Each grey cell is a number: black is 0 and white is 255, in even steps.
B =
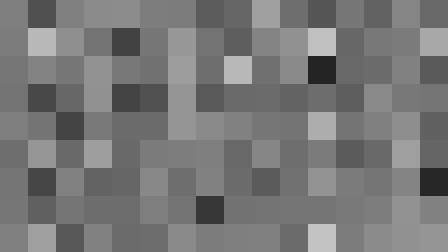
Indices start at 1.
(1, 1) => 127
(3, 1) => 118
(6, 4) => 158
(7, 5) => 102
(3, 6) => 113
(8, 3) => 117
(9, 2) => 159
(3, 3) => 119
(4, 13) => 93
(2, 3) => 143
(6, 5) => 105
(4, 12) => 109
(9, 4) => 130
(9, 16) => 149
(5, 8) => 137
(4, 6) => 81
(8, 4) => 109
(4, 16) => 117
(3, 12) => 36
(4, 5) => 67
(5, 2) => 116
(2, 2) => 185
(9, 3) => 88
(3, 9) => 184
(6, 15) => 159
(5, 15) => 142
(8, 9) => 114
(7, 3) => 129
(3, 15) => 129
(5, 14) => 128
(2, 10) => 132
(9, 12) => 196

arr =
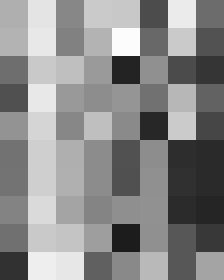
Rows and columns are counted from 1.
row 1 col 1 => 175
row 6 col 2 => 207
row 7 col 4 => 140
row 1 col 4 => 202
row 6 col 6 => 141
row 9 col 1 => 112
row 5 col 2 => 213
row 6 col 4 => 140
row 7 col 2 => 207
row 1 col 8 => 108
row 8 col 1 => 131
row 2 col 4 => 179
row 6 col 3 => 175
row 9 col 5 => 28
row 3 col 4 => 154
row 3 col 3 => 191
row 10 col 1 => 49
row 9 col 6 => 144
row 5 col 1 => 147
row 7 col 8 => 42
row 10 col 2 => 238
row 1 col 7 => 235
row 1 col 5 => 200
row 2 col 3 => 129
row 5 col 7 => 203

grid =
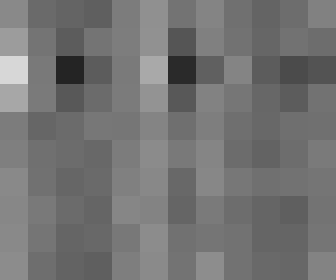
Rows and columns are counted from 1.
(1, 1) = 137
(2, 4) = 116
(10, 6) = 138
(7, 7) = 104
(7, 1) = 137
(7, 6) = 136
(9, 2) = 117
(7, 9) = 119
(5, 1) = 124
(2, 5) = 125
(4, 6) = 147
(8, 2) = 121
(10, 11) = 103
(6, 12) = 122
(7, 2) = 113
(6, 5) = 124
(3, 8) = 96
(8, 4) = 101
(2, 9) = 114
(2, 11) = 114
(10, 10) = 105
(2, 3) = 92
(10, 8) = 141
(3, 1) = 215
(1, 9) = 112
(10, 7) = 115
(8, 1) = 135
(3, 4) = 92
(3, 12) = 83
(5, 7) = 111
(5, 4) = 119
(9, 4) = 104
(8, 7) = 101
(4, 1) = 167
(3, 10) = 92

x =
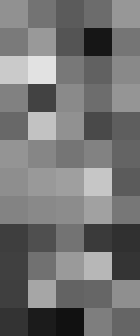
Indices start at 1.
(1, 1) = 145
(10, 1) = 64
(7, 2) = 153
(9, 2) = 79
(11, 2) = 166
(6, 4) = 130
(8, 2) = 137
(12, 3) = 17
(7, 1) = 142
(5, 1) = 104
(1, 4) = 108
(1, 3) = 91
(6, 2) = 134
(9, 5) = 48
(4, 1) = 129
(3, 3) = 120
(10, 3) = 154
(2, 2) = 153
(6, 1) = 148
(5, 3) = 145

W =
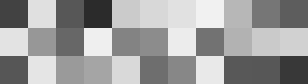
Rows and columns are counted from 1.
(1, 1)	66
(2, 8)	114
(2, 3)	103
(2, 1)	227
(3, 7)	135
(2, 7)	236
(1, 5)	203
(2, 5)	131
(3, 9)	88
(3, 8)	233

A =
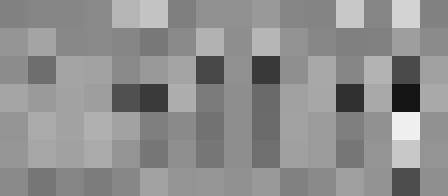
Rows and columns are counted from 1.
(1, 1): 130
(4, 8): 123
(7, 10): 153
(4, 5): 80
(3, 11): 143
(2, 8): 178
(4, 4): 158
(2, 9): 142
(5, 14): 145
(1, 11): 133
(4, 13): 48
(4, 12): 167
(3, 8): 71
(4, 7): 174
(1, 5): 181
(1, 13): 200
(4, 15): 20
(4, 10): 106
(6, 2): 166
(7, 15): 77
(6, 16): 148
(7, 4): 124
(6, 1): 150
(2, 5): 134
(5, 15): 240
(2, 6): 120
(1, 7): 127
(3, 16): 161
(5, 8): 114
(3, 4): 162
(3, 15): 74
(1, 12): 132

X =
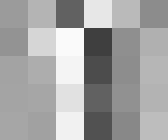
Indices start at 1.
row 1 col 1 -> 155
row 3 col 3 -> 244
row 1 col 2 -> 180
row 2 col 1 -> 147
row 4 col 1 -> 164
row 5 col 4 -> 81
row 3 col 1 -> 163
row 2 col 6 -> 176
